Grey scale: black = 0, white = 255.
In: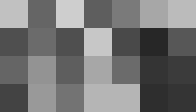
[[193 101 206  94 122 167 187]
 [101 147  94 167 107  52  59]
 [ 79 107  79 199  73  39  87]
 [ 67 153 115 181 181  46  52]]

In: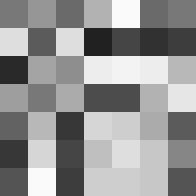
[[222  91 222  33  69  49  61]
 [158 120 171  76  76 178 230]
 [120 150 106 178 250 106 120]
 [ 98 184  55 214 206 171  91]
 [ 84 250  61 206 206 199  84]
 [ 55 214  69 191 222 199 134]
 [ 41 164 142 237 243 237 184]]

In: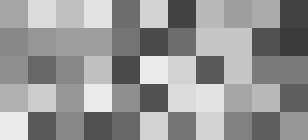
[[234  89 135  81 103 211 116 211 129  95 150]
 [177 204 150 234 143  81 219 227 165 185  95]
 [165 219 192 227 110 211  67 185 158 171  67]
 [143 103 135 192  74 234 211  89 198 123 123]
 [135 150 158 158 116  74 110 198 198  81  59]]

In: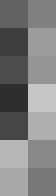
[[183 136]
 [169 120]
 [ 98 128]
 [ 77 149]
 [ 70 175]
 [ 62 156]
 [ 46 198]]

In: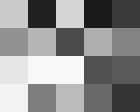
[[242 126 187 105  51]
 [230 249 249  81  89]
 [202  33 214  26  58]
 [146 181  74 174 132]]

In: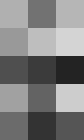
[[176 114 182]
 [161  99 205]
 [153 190 212]
 [107  51  85]
 [ 79  59  35]]

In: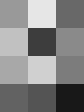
[[193  61 138]
 [168 208 124]
 [153 230 104]
 [ 98  84  24]]

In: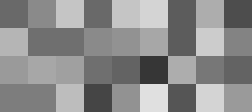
[[181 111 111 138 146 167  92 204 131]
 [154 167 160 111  99  54 173 119  99]
 [125 125 189  69 146 224  85 212 154]
 [105 138 197 105 197 212  92 173  77]]
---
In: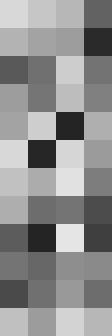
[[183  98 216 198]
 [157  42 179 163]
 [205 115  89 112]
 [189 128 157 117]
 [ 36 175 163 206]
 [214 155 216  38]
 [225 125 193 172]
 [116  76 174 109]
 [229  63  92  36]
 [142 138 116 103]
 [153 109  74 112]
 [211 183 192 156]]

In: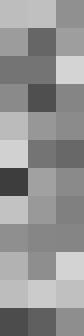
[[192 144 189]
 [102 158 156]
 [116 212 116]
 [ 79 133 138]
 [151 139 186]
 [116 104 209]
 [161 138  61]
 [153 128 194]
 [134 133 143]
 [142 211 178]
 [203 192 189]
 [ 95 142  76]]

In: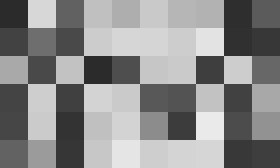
[[ 46  91  43 215  97 192 174 201 182 178]
 [ 48  55  66 110  73 204 214 213 205 227]
 [205 103 169  73 194  43  78 198 202  62]
 [ 65 168  68 206  64 211 202  88  83 194]
 [ 76 146  70 203  51 192 211 140  60 234]
 [ 56  62  98 155  54 199 229 206 212 214]]

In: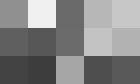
[[183 199 144 240 106]
 [195 178  95  87 107]
 [ 78  89  67  61 166]]

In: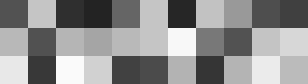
[[ 78  64  82 197  47  35 101 197  38 194 153]
 [196 215 184  81 181 165 185 197 248 120  82]
 [235 187 232  56 250 209  65  75 179  53 180]]

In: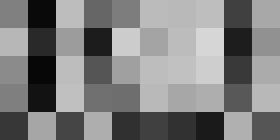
[[ 64 168 128   9 189 102 125 187 185 190]
 [ 29 145 183  41 156  28 204 164 188 214]
 [ 57 171 139   7 189  85 160 189 193 206]
 [ 88 184 127  18 192 112 110 185 167 174]
 [176  85  55 166  69 174  48  64  49  26]]
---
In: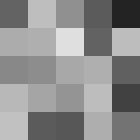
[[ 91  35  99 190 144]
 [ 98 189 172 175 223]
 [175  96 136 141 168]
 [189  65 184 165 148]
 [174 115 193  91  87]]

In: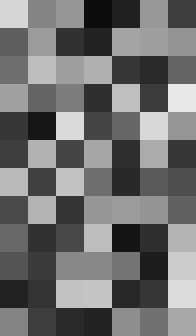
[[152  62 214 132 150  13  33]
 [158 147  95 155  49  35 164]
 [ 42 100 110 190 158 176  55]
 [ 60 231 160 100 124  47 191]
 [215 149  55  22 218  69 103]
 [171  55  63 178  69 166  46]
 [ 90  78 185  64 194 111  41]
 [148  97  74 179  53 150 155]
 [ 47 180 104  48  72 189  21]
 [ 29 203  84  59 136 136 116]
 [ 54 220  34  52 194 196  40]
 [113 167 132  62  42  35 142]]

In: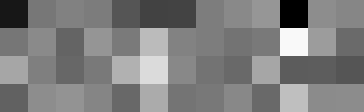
[[141 134  23 119 129 124  85  66  67 125 137 150   0]
 [156 106 118 138 100 149 122 187 130 125 115 121 249]
 [ 93  85 166 127 103 121 177 219 136 115 105 166  92]
 [139 140  97 141 147 133 104 171 116 120 136 105 191]]

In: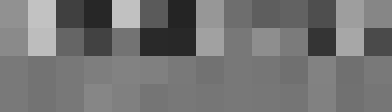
[[158 134 145 194  64  39 193  90  36 151 110  94  98  78]
 [167  74 138 189 101  66 115  41  40 161 120 142 123  52]
 [112 121 121 115 120 126 130 128 121 114 120 118 112 130]
 [113 118 121 115 120 134 128 117 120 118 120 119 117 129]]

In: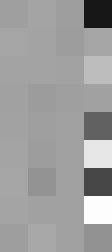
[[158  23 159 164]
 [157 165 165 163]
 [162 189 163 163]
 [159 161 161 156]
 [160  97 162 159]
 [160 230 164 157]
 [160  70 165 147]
 [160 253 164 161]
 [160 145 158 168]]

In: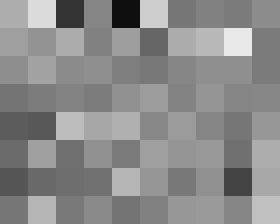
[[123 141 174 219  52 133  15 206 119 130]
 [233 122 159 147 172 129 158 102 172 185]
 [143 123 142 163 139 143 126 120 134 143]
 [133 135 116 124 131 124 145 157 131 149]
 [118 151  92  88 189 167 176 136 155 133]
 [112 173 107 160 111 145 122 159 149 153]
 [ 67 168  86 105 110 113 182 150 120 144]
 [134 192 119 181 121 138 115 129 151 154]]
